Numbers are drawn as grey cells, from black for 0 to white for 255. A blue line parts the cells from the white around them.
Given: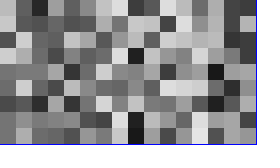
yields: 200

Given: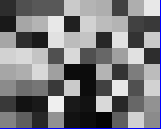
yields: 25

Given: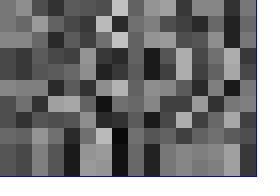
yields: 119

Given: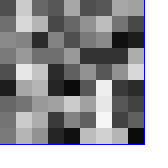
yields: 110

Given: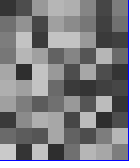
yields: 112

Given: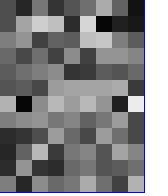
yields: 78
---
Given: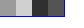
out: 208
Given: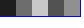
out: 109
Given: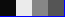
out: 235
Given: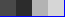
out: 44
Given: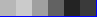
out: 203
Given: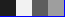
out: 242
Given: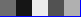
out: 21
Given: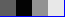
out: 3
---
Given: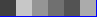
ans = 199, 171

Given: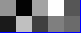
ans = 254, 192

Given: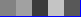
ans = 196, 161

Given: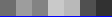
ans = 201, 185

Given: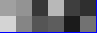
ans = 212, 184

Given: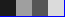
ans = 219, 159

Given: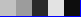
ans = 227, 193

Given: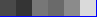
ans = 218, 139

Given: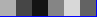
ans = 216, 176

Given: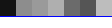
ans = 189, 175
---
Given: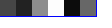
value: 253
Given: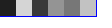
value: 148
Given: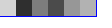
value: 75
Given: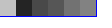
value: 86
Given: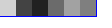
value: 107
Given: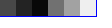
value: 113
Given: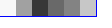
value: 105
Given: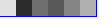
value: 89
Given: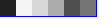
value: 172
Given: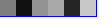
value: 169
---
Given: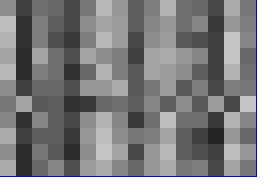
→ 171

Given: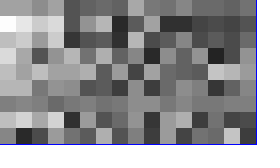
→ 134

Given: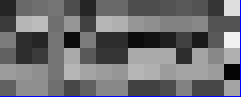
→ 97

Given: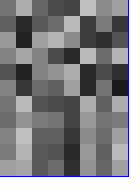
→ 160

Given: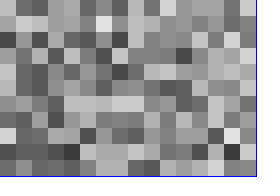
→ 109

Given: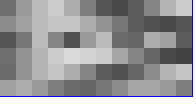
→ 160

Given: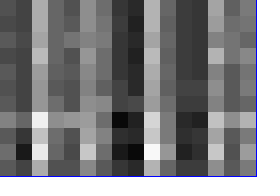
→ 89

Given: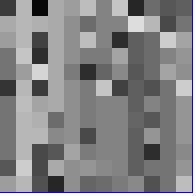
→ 157

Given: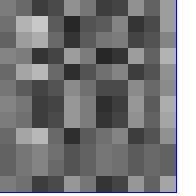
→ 124
